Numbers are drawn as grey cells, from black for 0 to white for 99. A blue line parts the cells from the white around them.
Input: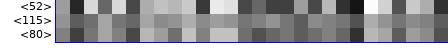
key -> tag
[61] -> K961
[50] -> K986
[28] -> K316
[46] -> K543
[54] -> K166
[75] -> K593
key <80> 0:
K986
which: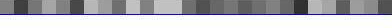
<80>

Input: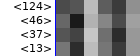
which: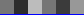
<13>
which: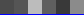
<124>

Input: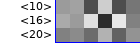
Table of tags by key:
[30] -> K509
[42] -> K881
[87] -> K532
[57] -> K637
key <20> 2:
K881
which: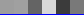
<10>
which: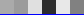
<16>
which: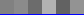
<20>
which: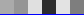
<16>

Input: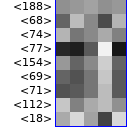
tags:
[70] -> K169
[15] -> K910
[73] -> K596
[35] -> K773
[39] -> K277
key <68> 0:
K277
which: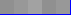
<188>
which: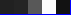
<77>

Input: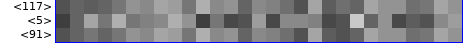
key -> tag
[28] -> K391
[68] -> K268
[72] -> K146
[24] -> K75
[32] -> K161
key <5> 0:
K75
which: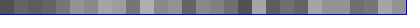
<117>

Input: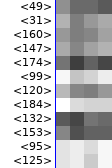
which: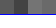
<132>
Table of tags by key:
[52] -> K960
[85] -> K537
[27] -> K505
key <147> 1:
K960
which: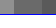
<49>
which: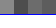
<153>

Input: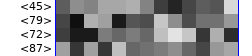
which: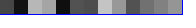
<79>
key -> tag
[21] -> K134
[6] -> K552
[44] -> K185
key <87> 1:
K134
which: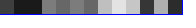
<72>
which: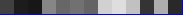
<72>
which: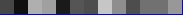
<79>

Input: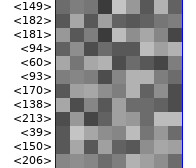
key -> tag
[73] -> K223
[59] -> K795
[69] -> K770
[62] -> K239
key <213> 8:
K223
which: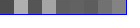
<182>
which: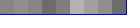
<206>
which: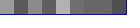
<138>
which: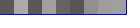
<150>

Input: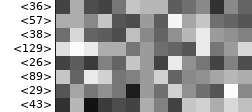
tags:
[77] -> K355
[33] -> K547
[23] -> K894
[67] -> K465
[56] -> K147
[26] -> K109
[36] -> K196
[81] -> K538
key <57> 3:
K355
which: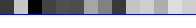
<43>
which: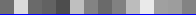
<38>
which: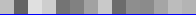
<89>
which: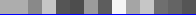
<57>

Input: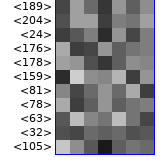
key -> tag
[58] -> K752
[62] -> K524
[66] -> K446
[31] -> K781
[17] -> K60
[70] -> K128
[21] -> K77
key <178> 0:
K524
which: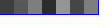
<24>
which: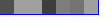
<204>
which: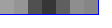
<178>
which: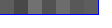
<32>

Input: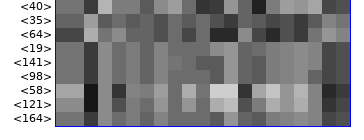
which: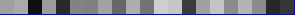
<58>
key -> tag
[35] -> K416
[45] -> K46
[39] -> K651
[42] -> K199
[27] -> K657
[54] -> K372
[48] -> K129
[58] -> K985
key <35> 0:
K651
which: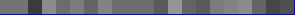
<98>
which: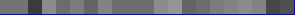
<19>

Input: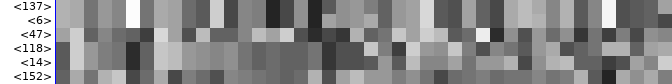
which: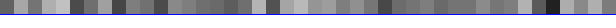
<152>
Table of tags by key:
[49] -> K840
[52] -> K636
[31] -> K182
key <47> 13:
K636
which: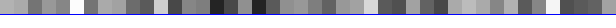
<137>
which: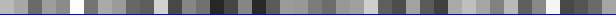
<137>

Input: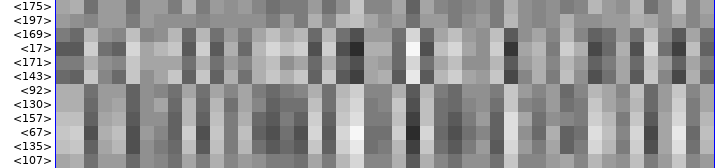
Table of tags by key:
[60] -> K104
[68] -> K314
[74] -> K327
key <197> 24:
K104
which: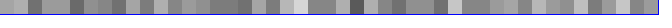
<107>
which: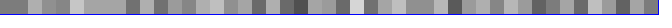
<171>
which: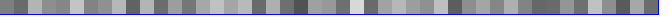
<169>
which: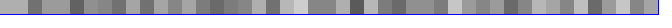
<92>

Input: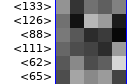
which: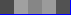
<65>
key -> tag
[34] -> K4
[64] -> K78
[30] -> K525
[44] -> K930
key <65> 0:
K525
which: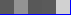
<62>
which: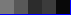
<88>
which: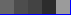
<111>

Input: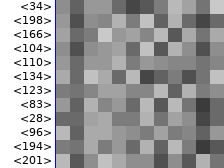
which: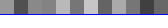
<198>
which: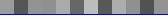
<104>
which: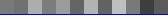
<194>
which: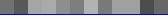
<28>
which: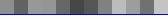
<34>

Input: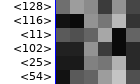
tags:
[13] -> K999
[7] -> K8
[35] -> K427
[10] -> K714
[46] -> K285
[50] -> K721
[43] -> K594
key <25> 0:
K714
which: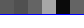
<11>
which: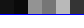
<116>
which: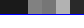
<25>

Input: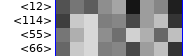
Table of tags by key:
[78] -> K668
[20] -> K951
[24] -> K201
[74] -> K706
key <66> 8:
K951
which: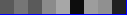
<12>
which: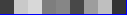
<114>
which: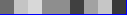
<66>

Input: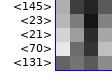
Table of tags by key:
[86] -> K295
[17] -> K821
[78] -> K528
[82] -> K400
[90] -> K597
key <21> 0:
K400
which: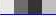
<70>

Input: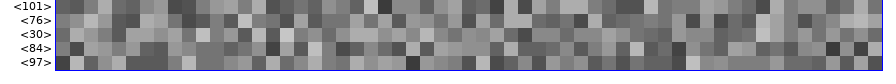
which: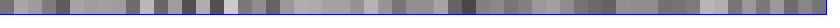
<30>
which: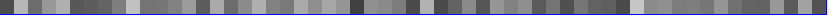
<97>
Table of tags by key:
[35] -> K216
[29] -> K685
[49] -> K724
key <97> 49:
K724
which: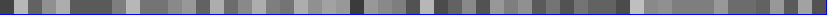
<97>

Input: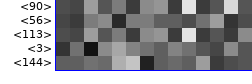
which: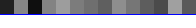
<3>
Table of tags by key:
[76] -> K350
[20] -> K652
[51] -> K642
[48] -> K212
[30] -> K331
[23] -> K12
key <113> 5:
K12
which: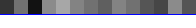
<3>
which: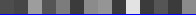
<113>
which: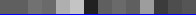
<144>
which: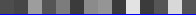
<90>

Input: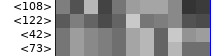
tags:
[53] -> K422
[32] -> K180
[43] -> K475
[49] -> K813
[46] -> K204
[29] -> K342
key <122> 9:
K180
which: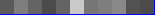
<122>
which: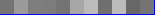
<73>
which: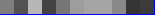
<108>

